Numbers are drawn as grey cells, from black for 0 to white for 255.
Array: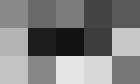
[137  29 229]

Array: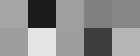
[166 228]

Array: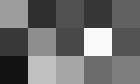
[157 142 167]

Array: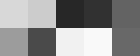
[216  74]

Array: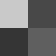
[201  95]

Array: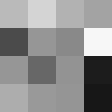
[186 150 147  23]

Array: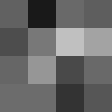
[ 97 120  73  86]
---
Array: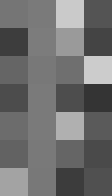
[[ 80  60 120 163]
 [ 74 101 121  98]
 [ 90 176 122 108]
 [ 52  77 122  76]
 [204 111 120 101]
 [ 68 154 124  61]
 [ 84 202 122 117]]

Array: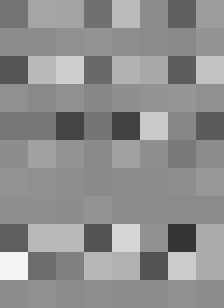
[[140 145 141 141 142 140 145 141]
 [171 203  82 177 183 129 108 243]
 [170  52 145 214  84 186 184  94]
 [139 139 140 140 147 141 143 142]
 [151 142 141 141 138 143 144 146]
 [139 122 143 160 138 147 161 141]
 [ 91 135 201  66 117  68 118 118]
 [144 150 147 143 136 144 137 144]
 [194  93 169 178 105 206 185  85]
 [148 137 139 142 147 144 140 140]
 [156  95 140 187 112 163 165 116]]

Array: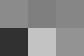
[[147 195  49]
 [134 127 139]]

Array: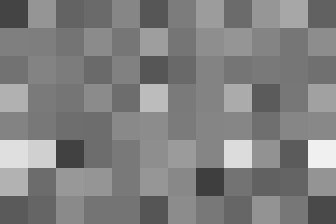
[[ 73 119 147 102 120 140  85 116 116 138 101  90]
 [148 100  97 115  62 136 150 121 149 152 108 178]
 [240  91 146 220 133 155 142 121 109  65 208 223]
 [136 134 111 134 133 123 140 137 109 110 120 131]
 [161 119  91 171 131 122 188 109 139 117 122 177]
 [112 118 121 117 131 105  86 129 106 124 131 114]
 [141 118 132 149 142 117 158 118 139 116 126 127]
 [ 97 167 150 107 156 124  86 134 106  99 149  68]]

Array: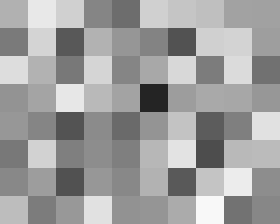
[[135 114 248 171 149 146 225 152 124 189]
 [141 236 196  89 178 136 151  81 157 136]
 [187 185  77 227 183 127 141 127 210 120]
 [225 127  92 195 148 106 139  83 133 151]
 [151 167 169 157  36 163 185 231 164 147]
 [113 219 124 216 168 133 213 120 178 221]
 [158 211 208  82 131 150 178  88 212 122]
 [161 162 191 197 208 109 133 208 232 177]]

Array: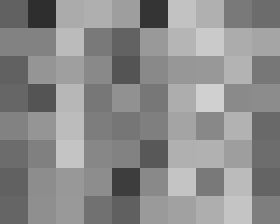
[[126 196 174 161 154  96 113 153 143 101]
 [100 187 121 196 137  61 141 152 141  97]
 [109 158 177 176  88 130 135 196 128 108]
 [105 178 136 164 127 118 125 188 149 130]
 [140 138 208 173 119 145 119 183  84 102]
 [119 179 152 151 137  84 137 159 149  97]
 [165 172 202 181 153  98 121 187 130 130]
 [108 121 176 194  52 158 175 171  46  97]]

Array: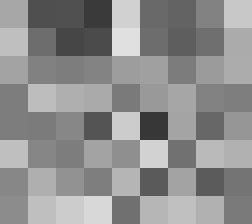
[[122 177 192 182 112 216 204 191 140]
 [116  91 163  90 181 126 146 175 135]
 [177 186 113 210 143 163 125 134 191]
 [150 103 164  55 204  84 135 123 125]
 [126 130 166 153 122 170 175 189 125]
 [172 155 124 160 157 131 125 129 163]
 [171 111  94 109 224  75  70 109 191]
 [200 130  99 105 209  58  80  79 167]]

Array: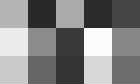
[[109 216  51 101 201]
 [135 252  57 139 235]
 [ 69  43 170  41 180]]

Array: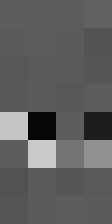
[[ 91  92  91  85]
 [ 89  86  91  82]
 [145 115 201  93]
 [ 29  93   6 197]
 [ 92  87  91  88]
 [ 86  90  90  87]
 [ 83  91  92  91]
 [ 97  92  92  93]]
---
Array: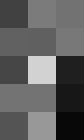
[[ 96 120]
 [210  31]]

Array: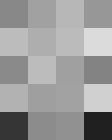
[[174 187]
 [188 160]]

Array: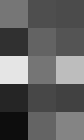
[[ 99  84]
 [117 189]]

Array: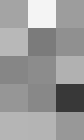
[[123 144]
 [140 177]]

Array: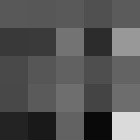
[[ 58 115]
 [ 86  97]]

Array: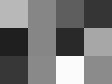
[[134  41]
 [137 251]]
